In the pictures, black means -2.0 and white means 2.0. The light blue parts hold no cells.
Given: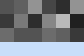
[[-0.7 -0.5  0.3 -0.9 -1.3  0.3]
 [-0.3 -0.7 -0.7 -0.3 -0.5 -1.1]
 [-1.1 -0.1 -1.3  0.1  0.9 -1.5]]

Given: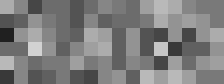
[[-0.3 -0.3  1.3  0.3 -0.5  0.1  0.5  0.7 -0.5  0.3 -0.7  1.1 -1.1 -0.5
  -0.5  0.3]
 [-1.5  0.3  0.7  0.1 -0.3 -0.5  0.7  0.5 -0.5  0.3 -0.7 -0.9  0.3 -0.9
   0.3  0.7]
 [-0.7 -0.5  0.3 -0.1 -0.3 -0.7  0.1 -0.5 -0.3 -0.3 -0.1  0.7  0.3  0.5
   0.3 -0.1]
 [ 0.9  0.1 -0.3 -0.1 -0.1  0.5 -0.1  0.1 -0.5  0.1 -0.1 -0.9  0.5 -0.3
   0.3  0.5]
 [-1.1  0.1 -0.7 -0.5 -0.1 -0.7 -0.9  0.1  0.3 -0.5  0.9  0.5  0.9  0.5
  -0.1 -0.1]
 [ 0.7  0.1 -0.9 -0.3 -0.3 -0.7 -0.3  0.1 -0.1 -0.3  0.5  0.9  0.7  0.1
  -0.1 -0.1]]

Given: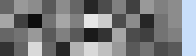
[[-1.2 -0.4  1.4 -0.4 -1.4  0.8  1.4  1.0  0.4 -0.6 -0.2 -0.8 -0.6]
 [-0.4 -0.2  0.4 -0.6  0.0 -0.6 -1.6 -1.2  0.6 -0.8 -1.0 -0.2  0.0]
 [-0.4  0.4  0.2 -0.6  0.2 -0.4 -1.4 -0.8  0.0 -1.0  0.4  0.0  0.2]
 [ 0.6 -1.0 -1.8 -0.2  0.6  0.0  1.6  1.2 -0.8  0.2 -1.4 -0.2  0.2]]

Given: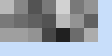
[[ 0.5  0.5  0.3 -0.9 -1.5 -0.3  0.7]
 [-0.1 -0.3 -0.5 -0.7  0.9  0.3 -0.5]
 [ 0.9  0.1 -0.7 -0.1  1.3 -0.1  0.3]]

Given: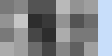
[[ 0.7  0.5 -0.3 -0.9  0.1 -0.5  0.5]
 [-0.1  0.1 -0.7 -0.7  0.9  0.3  0.5]
 [-0.1  0.5 -0.9 -1.3  0.7 -0.1 -0.1]
 [ 0.3  1.1 -1.3 -1.1  0.3 -0.7 -0.3]]

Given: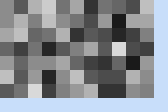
[[-0.6 -0.2  1.4 -1.0  0.0  0.4  0.8 -1.2 -1.2  0.2  0.0]
 [ 0.2 -0.6  0.8  1.2 -0.2  0.6 -1.2 -0.2 -0.4 -0.8  1.0]
 [ 1.0 -0.6  0.4 -1.4  0.2  1.0 -0.6 -0.8 -0.8  0.8  0.2]
 [ 0.4 -0.4  0.2  0.2  0.6 -0.4 -1.0 -1.2 -0.4 -1.6  0.4]
 [ 0.2  0.8  0.0  1.0  0.2 -0.2 -0.8  0.4 -1.6  0.6  0.6]
 [-0.4 -1.0 -0.2 -1.4 -0.6  0.0  0.6 -0.6  1.4 -0.8 -1.0]
 [ 0.6  1.0 -0.4 -0.2  0.8 -1.2 -0.6 -0.8 -1.4 -1.0  0.0]]

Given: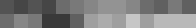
[[-0.3  0.1 -0.1 -1.1 -1.1 -0.5  0.5  0.7  0.5  1.1  0.5  0.9  0.9  0.9]
 [-0.7 -0.9 -0.7 -0.9 -0.3 -0.1  0.1  0.3  0.3  0.1 -0.3 -0.5 -0.1 -0.5]]
